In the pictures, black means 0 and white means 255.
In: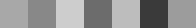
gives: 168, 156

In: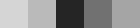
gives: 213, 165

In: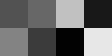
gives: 82, 231

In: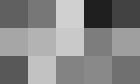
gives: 96, 112

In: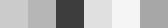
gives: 203, 167

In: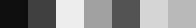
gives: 15, 185

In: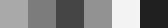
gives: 169, 32

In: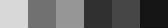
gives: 216, 21

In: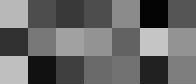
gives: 184, 126
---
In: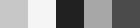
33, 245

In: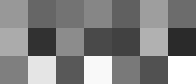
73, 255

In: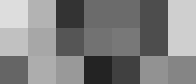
114, 221

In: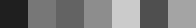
141, 203

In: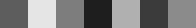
30, 229

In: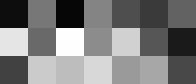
140, 254

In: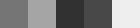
49, 238

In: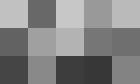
179, 199
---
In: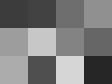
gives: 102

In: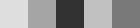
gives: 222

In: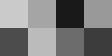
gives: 153

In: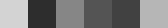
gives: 45

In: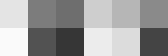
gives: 82

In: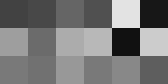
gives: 113

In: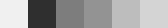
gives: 47
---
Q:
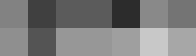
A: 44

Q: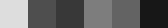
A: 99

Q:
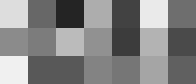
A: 66

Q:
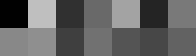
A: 163

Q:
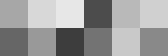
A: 185

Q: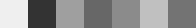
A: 139
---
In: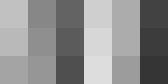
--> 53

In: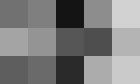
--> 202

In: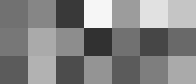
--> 170

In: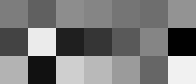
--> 241

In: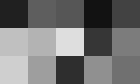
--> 112

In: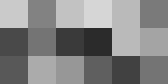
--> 116

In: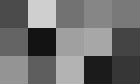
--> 54

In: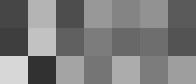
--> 158
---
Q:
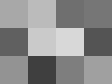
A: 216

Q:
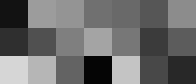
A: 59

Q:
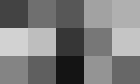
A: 119

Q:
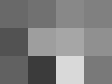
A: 166

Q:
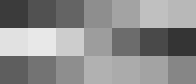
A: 73

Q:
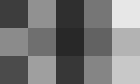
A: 98
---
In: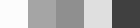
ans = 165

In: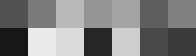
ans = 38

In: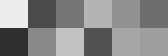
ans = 194

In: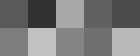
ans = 193

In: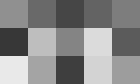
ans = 164

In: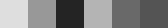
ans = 36

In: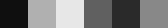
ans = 231

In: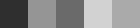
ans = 149
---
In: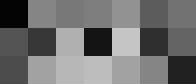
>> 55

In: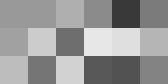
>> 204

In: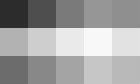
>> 206

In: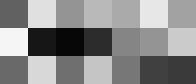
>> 22

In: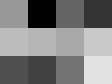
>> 181

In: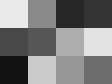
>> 86

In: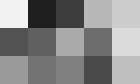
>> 96

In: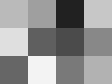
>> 95

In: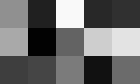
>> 2

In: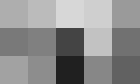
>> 128
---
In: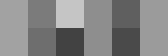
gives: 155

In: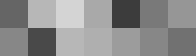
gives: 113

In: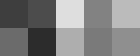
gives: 143

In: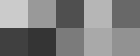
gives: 146

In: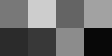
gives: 8

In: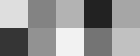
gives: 193

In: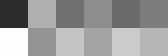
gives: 181

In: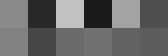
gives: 92

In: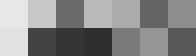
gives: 88

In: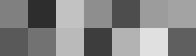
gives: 95
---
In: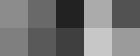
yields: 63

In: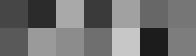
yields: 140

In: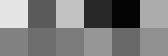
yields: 124

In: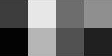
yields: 81

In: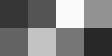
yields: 118

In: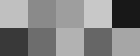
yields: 178
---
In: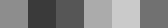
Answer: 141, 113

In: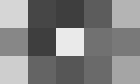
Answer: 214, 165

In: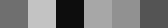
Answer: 111, 84

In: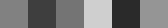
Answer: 129, 149

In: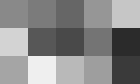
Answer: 137, 58

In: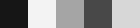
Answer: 22, 215

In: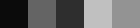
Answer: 11, 147

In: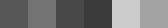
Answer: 87, 163
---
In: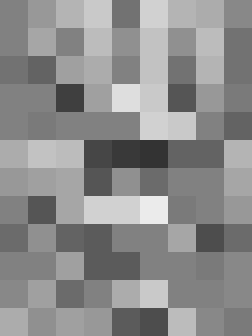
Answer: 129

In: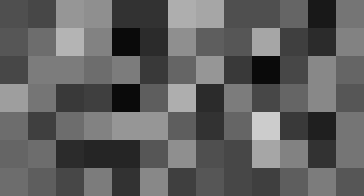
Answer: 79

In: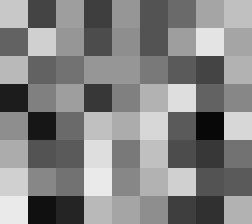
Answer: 200

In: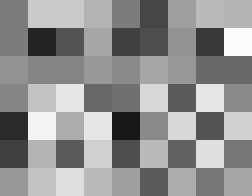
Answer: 124

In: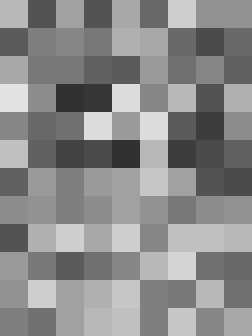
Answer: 184

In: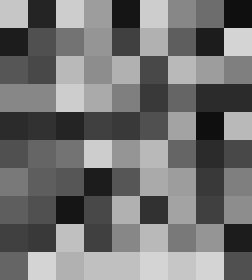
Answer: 198
